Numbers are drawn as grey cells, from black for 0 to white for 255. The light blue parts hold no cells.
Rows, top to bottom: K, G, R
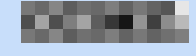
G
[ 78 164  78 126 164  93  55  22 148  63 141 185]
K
[120 105 134  93 112 105 126  99 120  99  86 230]
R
[120 105 134  93 112 105 126  99 120  99 112 126]

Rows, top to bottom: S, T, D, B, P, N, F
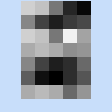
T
[134  66  30  59  72]
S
[208 194 119  38   8]

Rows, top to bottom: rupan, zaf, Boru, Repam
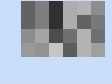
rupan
[ 99 126  48 173 179 141]
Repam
[153 147 197  92 179 159]
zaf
[ 99 126  48 173  99 120]

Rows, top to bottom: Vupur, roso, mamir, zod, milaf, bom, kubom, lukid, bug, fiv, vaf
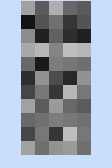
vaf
[161 112 146 154 112]
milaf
[104  26 125 119 112]
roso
[ 19  84 112  54  84]

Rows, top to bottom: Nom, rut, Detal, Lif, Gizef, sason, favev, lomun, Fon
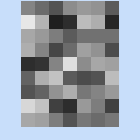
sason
[ 99 174 194  91  76  83 188]
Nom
[132 107  83 140 153 146  91]

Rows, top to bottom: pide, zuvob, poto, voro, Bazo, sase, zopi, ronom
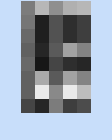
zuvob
[118  31  82  46  62]
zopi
[ 97 234 137 234 189]
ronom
[ 69  38 124  62  76]
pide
[124 183 143 176 183]
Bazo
[105  23  69  46  38]

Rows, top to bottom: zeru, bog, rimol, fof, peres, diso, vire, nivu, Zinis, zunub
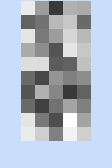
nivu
[106  64 114 164 128]
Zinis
[229 121  78 255 164]
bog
[ 98 114 185 199 106]
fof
[171 141  84 229 199]

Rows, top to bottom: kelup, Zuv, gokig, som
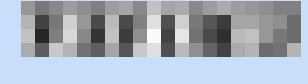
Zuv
[179  67 120 207 151  74 186  74 128 223  80 207 120  86  60 165 165 151
 143 108]
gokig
[193  39 128 215 136  53 193  60 143 250  67 229 114  74  46 186 193 151
 120 108]
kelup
[151 120 136 157 143 128 157 165 136 193 165 171 136 157 171 157 151 143
 128 128]

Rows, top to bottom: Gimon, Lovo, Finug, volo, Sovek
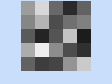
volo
[172 238 140  77  48]
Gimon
[156 216 104  42  98]
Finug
[ 90  36  84 196  28]
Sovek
[ 98  61  69 148 202]

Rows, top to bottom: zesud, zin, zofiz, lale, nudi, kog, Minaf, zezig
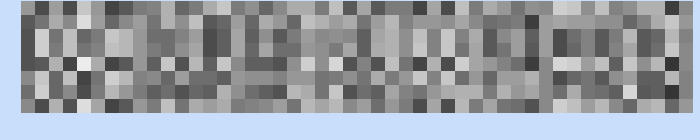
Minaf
[110 206 103 137  76 123 183 151 123  95 110  82 103  95 177 143 110  95
  82 183 171 116 198  82 110  95 165 130 116 151 171 177 177 123 177 151
 165 137 110 171 116 110  95 214  89  95  53 130]
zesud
[151  76 157  76 198 151  68  89 123 130 177 103 123 171 198 123 143 103
 137 171 171 123 191  89 165  89 123 123  68 165  76 191 123 171 151 116
 143 137 206 198 143 191 130 143 177 177  61 137]
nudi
[ 82  89 177  68 236 171  68  89 151  95 198  82 183  95 198 137  95  95
  82 143 206 143 214  82 130  82 191 116  68 177  76 206 165 151 130 110
  61 137 214 206 157 191  95 198 143 183  53 137]
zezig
[137  76 177  82 221 165  68  89 151 123 191 116 171 157 171 123 130 137
 157 116 183 165 183 137 157 110 151 123  76 165  76 183 123 165 116 110
  82 137 206 191 157 183 137 103 171 183 103 151]

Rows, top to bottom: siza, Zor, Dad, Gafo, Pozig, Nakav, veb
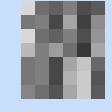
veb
[133 111  84 165 203  90]
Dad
[216 111  97 127  78 149]

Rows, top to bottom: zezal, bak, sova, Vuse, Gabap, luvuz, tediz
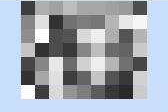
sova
[142 253  77  84 217 238 174  84 181]
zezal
[ 62 174 161 189 167 167 161 154  77]

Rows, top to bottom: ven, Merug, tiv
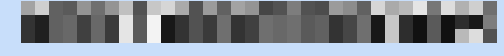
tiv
[ 51  32  97 104  64 104  58 229  90 243  24  51  82  58 111  51  64 111
 104 111  90  97  51  70 111  24 199  45  17  90  17 185 221  82]
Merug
[ 51  32  97 104  64 104  58 229  90 243  24  51  82  58 111  51  64 111
 104 111  90  97  51  70 111  24 199  45  17  90  17  45  24 125]
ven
[163 207  97  90 148 111 148 192  82 199 214 170  82 155  97 163 148  70
  82 125  82  76 155 140  97 214 170 185 229 119 221 177 207 111]

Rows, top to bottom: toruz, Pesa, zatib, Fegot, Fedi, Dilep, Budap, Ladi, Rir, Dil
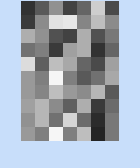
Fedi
[220  95 190 168 101  74 160]
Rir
[145 182 113 213 107  43 120]
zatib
[174 145  81  66 174  81 120]
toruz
[ 50  89 145  66 101 206  74]
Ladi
[160 182 139  95 174  58 107]

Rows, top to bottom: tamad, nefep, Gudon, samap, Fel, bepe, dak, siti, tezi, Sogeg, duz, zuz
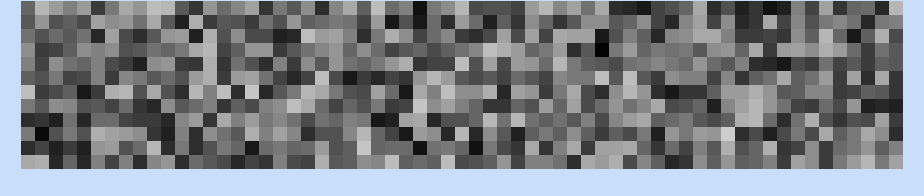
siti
[120  88 141 134  81  88  67 107  53  39 141  88 107 128  53  95  74 128
 141 189 168 107  67 101  81 120  59  67 197 141 161 128 101  53  53 101
  81 155 101 161  74 107 149 113 134 168  74  81 101  32 134 161 182 149
 113  67  59 107  74 149  32  39  32]
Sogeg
[120  10  81 120  81 174 161 155 141  53  32 128  45 141 113  88 174 128
 161 134  45  81  81 134 182 101  67  24 155 141  39 182  39 141  88  32
  95 120  95 141  95  59  95  74 120  32 149 120 155 149 205  45  74  32
  74 120  74 168  95 120 168 141  45]

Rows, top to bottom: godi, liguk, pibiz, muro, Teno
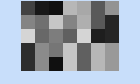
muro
[ 45 139 118 198  96 183 153]
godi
[ 66  24  16 183 168  89 147]
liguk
[132 112 198 132 175  89  37]
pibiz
[213 104 125  96 213  30  37]

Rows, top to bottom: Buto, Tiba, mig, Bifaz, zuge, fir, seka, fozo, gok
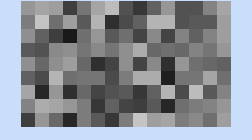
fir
[ 97  75 180 111 117 117  75 124 172 172  31 117 117 165 111]
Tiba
[124 196 111 158  89 180  47  75  97 180 180  82  89  89 158]
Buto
[150 165 158  62 117 165 188  82  55  97 150  82  82 131 165]
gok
[ 62 150 104  39 124  89  55 124 196 158 165 124 137 111 158]

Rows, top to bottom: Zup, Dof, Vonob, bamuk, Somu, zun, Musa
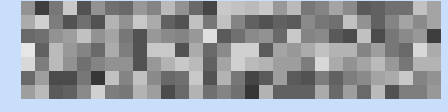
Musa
[158 186  90  97 138 208 125 119 179 158  75 105 179 112 132 112  54 179
  97  97  97 171 105 158 105 186  82 125 125 152]
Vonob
[105 112 146 158 193 146 164 119  82 152 138 132 152 223  90 112 138 146
 105 200 132 138  90  75 193  75 119 138 152  62]
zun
[105 158  75  75 119  54 193 132 193 138 105 112 200  82 179 119  69  90
 158  90  82 125  97 125 138 164 171 200 132 146]
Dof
[171 208 125  82 112  82 179 146 200 171  97  82 193 119 193 132  97  82
  97  90 138 119 112 193 146  97 132 164 138 164]
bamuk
[230  97 186 152 132 105 171 125  82 200 200  82 171 105 138 208 208  90
 164 152 171 193 179 179 132 158 119 105 216 171]

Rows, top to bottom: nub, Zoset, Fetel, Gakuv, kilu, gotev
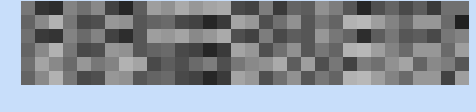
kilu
[112 164 137 106 151 119 131 178 164  73  93  79 106 125  79 119 137 145
 170  93 158  79 119  66 125 112 145 164 100 137 125  86]
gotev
[100 137 178 119  73  79 151 145  86 100 106  73  66  38  58 164 151  79
 112 145  86 119 100 178 184 158 131 106 151 151  66 158]

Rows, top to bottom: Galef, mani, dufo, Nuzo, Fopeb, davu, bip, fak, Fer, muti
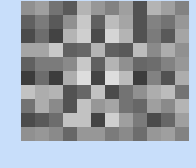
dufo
[ 75 109  67 180 207  75 213 180  82 123  89 165]
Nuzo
[165 165 200  96 103 180  96  89 188 138 173 144]

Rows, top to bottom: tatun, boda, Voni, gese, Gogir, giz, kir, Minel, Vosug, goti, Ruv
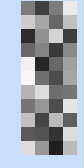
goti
[ 90  83  51 220]
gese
[103 131  57 137]
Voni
[ 44 145 212  63]
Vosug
[192  70 186  96]

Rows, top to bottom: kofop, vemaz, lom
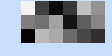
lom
[  4 186 170 107  72  48]
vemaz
[126 113 162  19  94 134]
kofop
[242  64  11  56 192 147]

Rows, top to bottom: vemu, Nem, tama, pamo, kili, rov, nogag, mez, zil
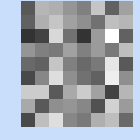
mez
[169  89 143 149 135  81 210 155]
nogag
[204 204  89 169 204 161  66 182]
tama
[ 51  66 216 113  51 155 254  97]
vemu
[ 89 182 175 149 128 197  97 161]

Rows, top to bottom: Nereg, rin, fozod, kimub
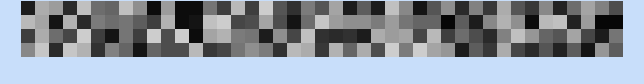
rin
[185 164  20 178  42 123 109 117  93  62 178  12  20 192 205  70  77 164
  77  20 109 198 156 143 143 123 156 117 101 101   6  93  28 136 178 143
  12 185 192  34 156   6   6]
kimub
[136 198  42 198 178  49 129 101  20 101  77  77 185  56  70 117 143 123
  49 185 172  56 178 101 172  77 205 123 205 164 150  28  93  56 172  70
  42  85  34  93  20 150  93]

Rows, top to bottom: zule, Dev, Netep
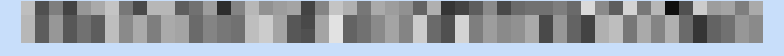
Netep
[183  93 151  87 113  93 190 138 170 126 170 164 106 132 119 113 190 204
 164  87  80 164 226  99 113 138 164 132 204 106  80 212 126 157 138 145
 170  73 151  99  67 176 190 119 170 132 176 106  53  99 113 151 138]
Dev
[183  93 151  87 113  93 190 138 170 126 170 164 106 132 119 113 190 204
 164  87  73 164 226  99 113 138 164 132 204 106  80 212 126 157 138 145
 170  73 151  99  67 176 190 119 170 132 176 106  53  99 113 151 138]
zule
[190  80 126  67 151 170 196 119  73 183 183  93 113 157  45 132 183 145
 157 164  67 132 196 176 119 170 157 145  99 176  53  67  93 138  73 106
 113 113 126 106 218 138  93 212 119 183  15  80 204 157 164 126 170]

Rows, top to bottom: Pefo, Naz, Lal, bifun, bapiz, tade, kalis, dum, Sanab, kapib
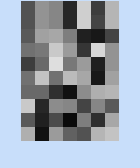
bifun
[113 120 201 155  53 215 147]
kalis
[105 105  47  17 140 175 181]
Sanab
[ 89  32  75  10 126  47 167]

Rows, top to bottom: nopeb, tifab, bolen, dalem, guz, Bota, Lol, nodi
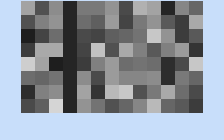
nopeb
[163  81 140  37 121 121 147  74 177 163  37 134 102]
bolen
[ 30  68 109  37  74  68  95 102 115 199 147  60  89]
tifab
[ 81 128 147  37 109  95 155  68 121 147  89  60 169]

